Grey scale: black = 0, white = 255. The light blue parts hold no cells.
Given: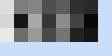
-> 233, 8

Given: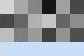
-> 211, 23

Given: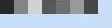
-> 210, 41

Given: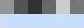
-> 205, 50

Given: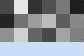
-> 229, 30

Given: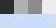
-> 236, 45

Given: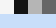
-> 245, 19

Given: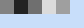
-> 219, 34

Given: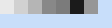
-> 233, 27
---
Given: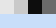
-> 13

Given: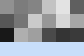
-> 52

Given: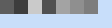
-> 143

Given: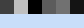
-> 113

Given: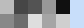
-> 165

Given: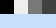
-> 120
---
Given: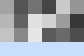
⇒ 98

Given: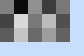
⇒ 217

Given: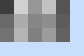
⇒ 172

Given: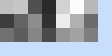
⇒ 100

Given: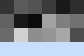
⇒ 25

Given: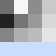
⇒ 117
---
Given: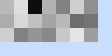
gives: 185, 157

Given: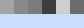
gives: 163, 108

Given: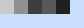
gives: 202, 32

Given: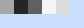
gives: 166, 220

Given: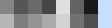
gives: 133, 78

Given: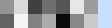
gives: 148, 202

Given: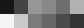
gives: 23, 52
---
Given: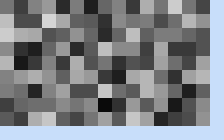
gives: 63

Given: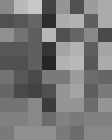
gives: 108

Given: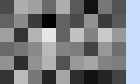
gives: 17

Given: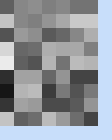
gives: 154

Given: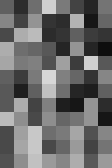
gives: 173

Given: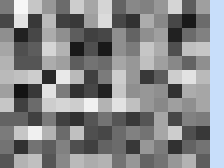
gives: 151

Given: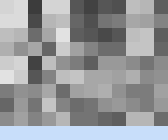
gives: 182

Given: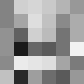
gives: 109

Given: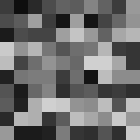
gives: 84
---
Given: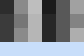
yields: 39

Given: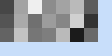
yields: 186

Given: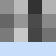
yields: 200

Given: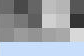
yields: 162

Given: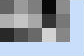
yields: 105

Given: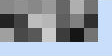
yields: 60

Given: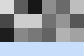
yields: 99
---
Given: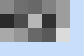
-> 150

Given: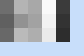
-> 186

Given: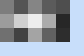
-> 66

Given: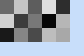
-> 134

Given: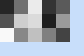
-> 135

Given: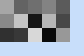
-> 56
